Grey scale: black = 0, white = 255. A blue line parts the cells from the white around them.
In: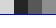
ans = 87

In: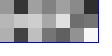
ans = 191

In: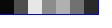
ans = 231

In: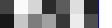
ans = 125

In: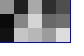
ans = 183

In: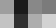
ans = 173

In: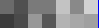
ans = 152

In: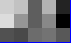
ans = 108

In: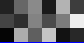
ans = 95

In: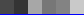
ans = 167
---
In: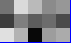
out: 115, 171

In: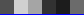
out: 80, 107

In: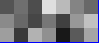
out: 84, 165

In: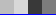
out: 189, 124

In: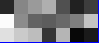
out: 39, 26

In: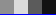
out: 143, 19
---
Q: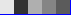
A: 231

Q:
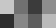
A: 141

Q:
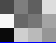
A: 164

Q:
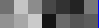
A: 202

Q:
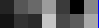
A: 42

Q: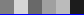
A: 214

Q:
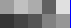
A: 54

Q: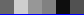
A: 206

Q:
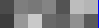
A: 201

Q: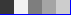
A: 55
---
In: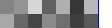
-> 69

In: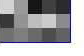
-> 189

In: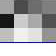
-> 169

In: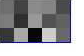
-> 152

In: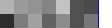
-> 162

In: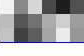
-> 114

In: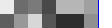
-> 215

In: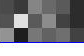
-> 90

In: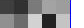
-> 210

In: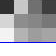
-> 134
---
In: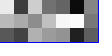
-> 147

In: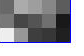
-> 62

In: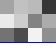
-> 76

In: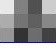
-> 51

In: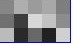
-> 104

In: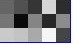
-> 169

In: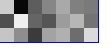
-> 176

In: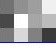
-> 216
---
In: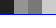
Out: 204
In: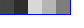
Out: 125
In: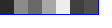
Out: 78
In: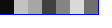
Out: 111
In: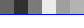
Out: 179
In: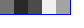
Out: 163
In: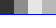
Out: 184
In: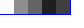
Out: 64
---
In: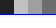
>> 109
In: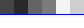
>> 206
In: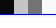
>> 249
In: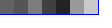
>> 201
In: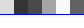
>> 98
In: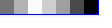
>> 3
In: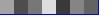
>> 99
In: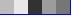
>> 118
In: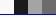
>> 108
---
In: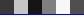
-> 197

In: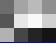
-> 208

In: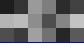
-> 59

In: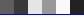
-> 57

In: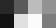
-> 146

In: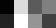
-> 128
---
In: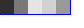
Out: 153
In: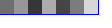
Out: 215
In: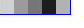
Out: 178
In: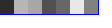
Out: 129
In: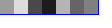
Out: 128
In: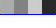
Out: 41
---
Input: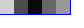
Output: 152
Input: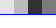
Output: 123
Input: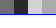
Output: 170
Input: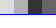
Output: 101
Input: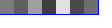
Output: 109
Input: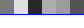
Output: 84
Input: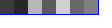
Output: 127
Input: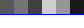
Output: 24
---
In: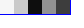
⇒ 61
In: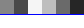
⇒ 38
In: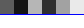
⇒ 234
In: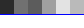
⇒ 186
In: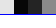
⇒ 138
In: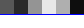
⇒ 14
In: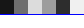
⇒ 240
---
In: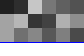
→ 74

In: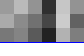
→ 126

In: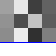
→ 127

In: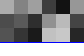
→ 38

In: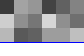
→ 191

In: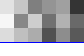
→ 89

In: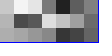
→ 100

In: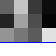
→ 225

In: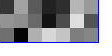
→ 134
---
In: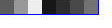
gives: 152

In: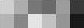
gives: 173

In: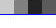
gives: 128

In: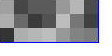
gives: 70

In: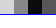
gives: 135

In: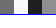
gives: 250

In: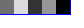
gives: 220

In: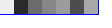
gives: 42

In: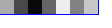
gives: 73

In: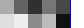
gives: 99
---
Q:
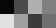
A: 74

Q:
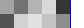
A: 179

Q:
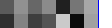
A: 32

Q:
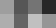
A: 86

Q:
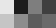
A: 28

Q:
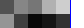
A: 118

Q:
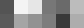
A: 119

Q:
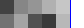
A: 149

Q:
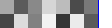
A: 188

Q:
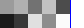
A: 114
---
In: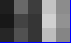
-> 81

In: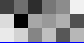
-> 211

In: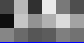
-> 106

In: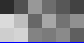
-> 212

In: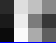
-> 250

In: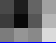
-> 149

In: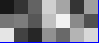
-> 66
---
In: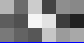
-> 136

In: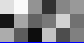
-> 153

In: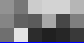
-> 182

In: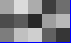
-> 110

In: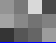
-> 73

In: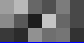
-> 72

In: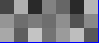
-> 182
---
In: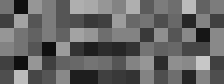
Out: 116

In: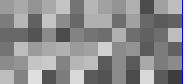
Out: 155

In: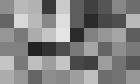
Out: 142

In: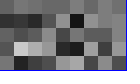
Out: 98

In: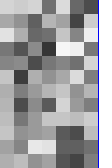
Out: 212

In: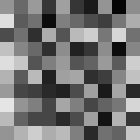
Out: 148

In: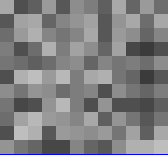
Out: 168
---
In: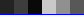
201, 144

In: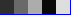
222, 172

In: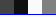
250, 128

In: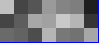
201, 193

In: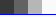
250, 182

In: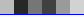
210, 188
